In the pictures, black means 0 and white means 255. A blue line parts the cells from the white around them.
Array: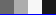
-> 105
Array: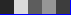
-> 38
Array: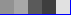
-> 146
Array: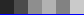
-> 38
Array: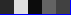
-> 40
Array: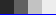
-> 40
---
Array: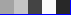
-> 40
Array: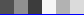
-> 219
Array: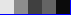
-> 11
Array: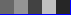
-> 38
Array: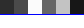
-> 23
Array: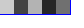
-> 112
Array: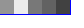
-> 65
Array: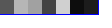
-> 28
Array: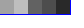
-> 41
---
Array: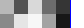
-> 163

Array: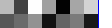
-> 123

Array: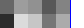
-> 118

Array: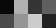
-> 204

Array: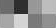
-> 121

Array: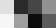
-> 13

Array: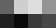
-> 59
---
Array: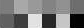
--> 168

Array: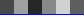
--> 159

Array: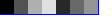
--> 82

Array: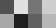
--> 225

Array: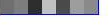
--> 125

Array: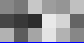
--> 120

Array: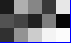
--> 175

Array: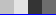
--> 227

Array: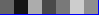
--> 20
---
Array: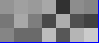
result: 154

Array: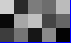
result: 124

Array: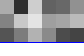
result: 206

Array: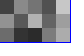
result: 116

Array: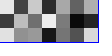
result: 202

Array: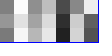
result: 143
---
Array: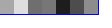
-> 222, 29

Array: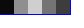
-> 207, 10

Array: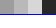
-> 215, 39

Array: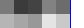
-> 228, 59

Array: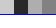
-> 204, 41

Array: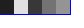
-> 224, 31

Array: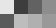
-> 230, 61
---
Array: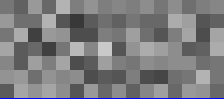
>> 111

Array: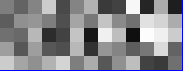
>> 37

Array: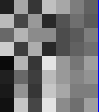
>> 167

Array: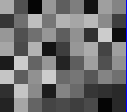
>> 19

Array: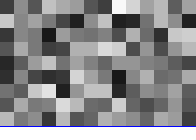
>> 185

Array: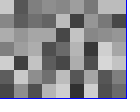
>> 120

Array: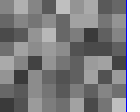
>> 170

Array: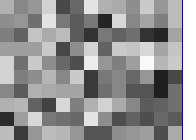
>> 202

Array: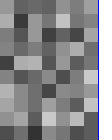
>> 145
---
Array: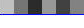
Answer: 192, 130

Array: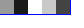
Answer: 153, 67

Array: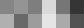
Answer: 133, 82

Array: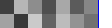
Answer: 63, 113

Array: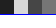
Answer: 32, 118

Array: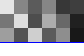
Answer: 229, 24

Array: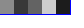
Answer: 139, 28

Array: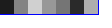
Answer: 28, 174

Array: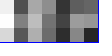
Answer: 240, 38
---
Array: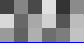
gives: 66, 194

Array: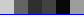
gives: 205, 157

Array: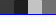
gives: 58, 113

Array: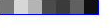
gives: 118, 16

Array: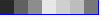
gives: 41, 120

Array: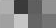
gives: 175, 116

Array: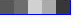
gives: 87, 55
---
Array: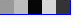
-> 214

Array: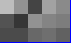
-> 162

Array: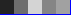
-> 133

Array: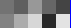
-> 102

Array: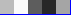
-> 39

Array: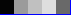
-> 222
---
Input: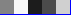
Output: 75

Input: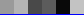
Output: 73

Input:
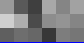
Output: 63

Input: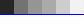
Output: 115

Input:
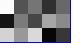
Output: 20

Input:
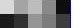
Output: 27

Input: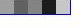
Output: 97

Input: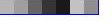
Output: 53
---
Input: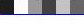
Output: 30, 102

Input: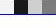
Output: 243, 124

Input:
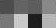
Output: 77, 181

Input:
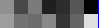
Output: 144, 223

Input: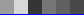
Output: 155, 73

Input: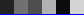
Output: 35, 212

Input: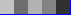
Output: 194, 49
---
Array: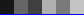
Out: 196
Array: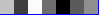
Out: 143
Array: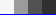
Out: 48
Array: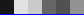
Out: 146
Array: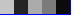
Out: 11
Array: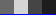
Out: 29
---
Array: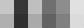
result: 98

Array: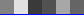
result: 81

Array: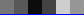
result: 67

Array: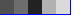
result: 34

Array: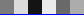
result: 235

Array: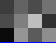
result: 149

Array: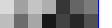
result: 66
